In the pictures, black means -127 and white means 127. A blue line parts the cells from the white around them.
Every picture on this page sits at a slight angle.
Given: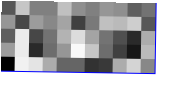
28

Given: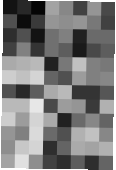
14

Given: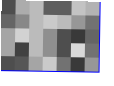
37

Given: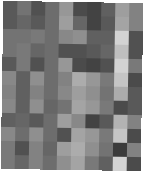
-6

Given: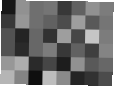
23
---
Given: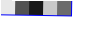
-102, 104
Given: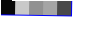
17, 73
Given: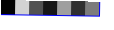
-104, 83
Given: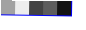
-60, 109
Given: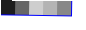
78, 78
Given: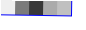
-71, 111
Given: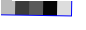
-37, 93
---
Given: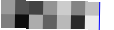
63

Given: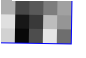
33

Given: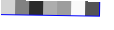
-42

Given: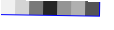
-42

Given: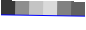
-30

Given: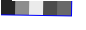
-22
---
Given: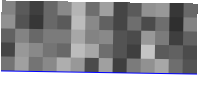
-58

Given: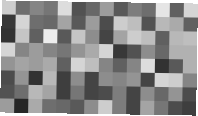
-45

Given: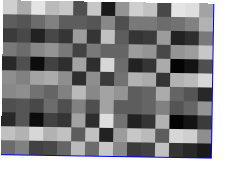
65

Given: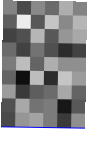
-47

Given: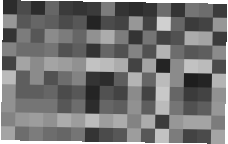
3

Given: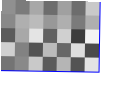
80
